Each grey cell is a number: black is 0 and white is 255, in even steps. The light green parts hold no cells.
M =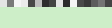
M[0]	228
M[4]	72
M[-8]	228
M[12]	57
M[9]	43
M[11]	73

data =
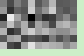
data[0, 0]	128
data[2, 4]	0
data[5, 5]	78
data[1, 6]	147
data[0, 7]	181
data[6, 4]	225
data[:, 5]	[88, 110, 95, 164, 162, 78, 174]
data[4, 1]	47
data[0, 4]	193
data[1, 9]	84
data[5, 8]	80
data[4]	[178, 47, 73, 175, 204, 162, 183, 158, 142, 144, 169]
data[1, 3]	85
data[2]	[34, 235, 165, 101, 0, 95, 48, 60, 106, 137, 90]
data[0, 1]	74
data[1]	[151, 49, 98, 85, 205, 110, 147, 204, 99, 84, 105]
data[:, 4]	[193, 205, 0, 72, 204, 89, 225]
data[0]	[128, 74, 126, 96, 193, 88, 117, 181, 89, 92, 100]
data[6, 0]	197
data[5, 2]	171
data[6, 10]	166

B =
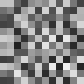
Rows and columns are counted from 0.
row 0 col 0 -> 194
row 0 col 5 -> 158
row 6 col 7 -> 120
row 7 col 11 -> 86
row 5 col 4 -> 111
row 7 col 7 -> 177
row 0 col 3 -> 65
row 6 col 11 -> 141
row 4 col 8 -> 189
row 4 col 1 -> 165
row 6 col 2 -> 32
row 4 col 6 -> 218
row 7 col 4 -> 157
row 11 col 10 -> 129
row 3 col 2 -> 147
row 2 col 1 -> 73
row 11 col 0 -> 65
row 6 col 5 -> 76
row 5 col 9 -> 232
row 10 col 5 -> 192
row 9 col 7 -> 233
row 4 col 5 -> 77
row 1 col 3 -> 163
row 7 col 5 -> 140
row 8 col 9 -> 38
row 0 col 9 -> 203
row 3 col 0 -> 66
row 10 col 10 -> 222
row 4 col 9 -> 110
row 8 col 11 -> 219
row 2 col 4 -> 95
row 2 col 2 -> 198
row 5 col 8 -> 54
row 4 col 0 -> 144
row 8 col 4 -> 147
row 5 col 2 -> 134
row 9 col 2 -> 159

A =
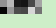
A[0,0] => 146
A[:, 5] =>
[165, 114]
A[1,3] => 72
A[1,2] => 77

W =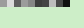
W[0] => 156
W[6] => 68

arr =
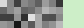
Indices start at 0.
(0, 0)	216
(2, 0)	63
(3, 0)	151
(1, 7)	164
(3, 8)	186
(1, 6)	181
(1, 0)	103
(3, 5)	169
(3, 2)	23
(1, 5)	139
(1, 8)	153
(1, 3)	99

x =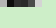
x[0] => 180
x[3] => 42
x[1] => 13

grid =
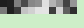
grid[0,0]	30
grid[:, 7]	[179, 61]
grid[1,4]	208
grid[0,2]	127
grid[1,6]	228
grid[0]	[30, 34, 127, 74, 135, 143, 224, 179, 147, 66, 149]
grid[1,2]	59

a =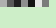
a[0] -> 175
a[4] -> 19
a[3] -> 142

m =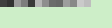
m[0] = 63
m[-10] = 125
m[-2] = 202
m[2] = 155

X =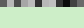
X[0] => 93
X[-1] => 105
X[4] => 187
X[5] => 50
